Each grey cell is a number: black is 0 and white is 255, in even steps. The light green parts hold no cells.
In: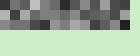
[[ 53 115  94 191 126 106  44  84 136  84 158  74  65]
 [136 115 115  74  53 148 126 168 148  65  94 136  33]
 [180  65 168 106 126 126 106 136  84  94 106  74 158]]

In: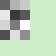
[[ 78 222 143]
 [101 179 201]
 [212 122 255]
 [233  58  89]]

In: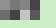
[[109  68 197  88]
 [144 121 133  68]]

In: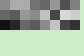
[[ 17  38 103  91 139 194  70  50]
 [103  91 151 139 194  70 216 205]
 [139 171 171 115 103 151  81 127]]

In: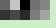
[[ 50  71  41 124 165]
 [101 197   0 113 133]]

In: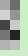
[[ 68 201]
 [118  35]
 [168 109]
 [179 190]
 [210 147]]

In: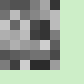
[[ 82  93 102 114 114  73]
 [ 93  82  82 124 166  52]
 [114 187 114 134 156 187]
 [124  62 206  43  43 156]
 [146 175 156 146 206  93]
 [175 166 187  62  52 124]
 [197 102 197  73  52 187]]

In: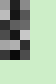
[[ 45  95 105]
 [ 55  10  76]
 [ 76  21 200]
 [156  33 138]
 [165 176  45]
 [188  21  86]]

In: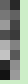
[[ 18 154]
 [ 40 142]
 [ 77  58]
 [ 98  40]
 [119  98]
 [154  68]
 [176 130]
 [195  88]]
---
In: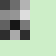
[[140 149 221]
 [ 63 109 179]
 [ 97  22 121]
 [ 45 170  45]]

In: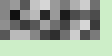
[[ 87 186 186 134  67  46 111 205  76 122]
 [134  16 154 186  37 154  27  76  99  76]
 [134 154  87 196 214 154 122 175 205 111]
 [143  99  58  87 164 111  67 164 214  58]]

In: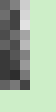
[[ 86  67 226]
 [110  67 214]
 [ 98 129 205]
 [ 98  76 185]
 [ 76 110 164]
 [ 57  67 153]
 [ 57  86 129]
 [ 57  45 120]
 [ 98 120  67]]

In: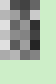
[[224  90 159  36]
 [224 101 150  47]
 [192 140 131  66]
 [171 181 113 131]
 [181 159  90 202]
 [214  78  66 101]]

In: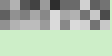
[[145 178 188 188 155 218 136 218 209 115 200]
 [ 96 145 127 167 136 218 167 178 115 200  75]
 [136 178  86  66 155  45 106 106 209  96 115]]

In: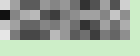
[[ 17 133 173 185  82  61 122 142 161 161 133 197 142]
 [197 161 101 101 133 122 151 111  50  82 161 111 173]
 [218 161  91  91 151 133 151 111  50  82 161  82 208]
 [230 122  71  71  91 185 151  91 111  61 122 101 142]]

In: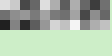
[[112 142 151 122 163 122 112 163  72 142 103]
 [222 202  72 103 222 174  93 174 103  61 112]
 [ 32 131  43  93 151 212 193 244 131 174 193]]

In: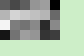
[[181 212 201 192 181 105]
 [ 21 115 158 149  52  61]
 [244 125 115 137  42 137]
 [ 94  72  94 149 158   1]]
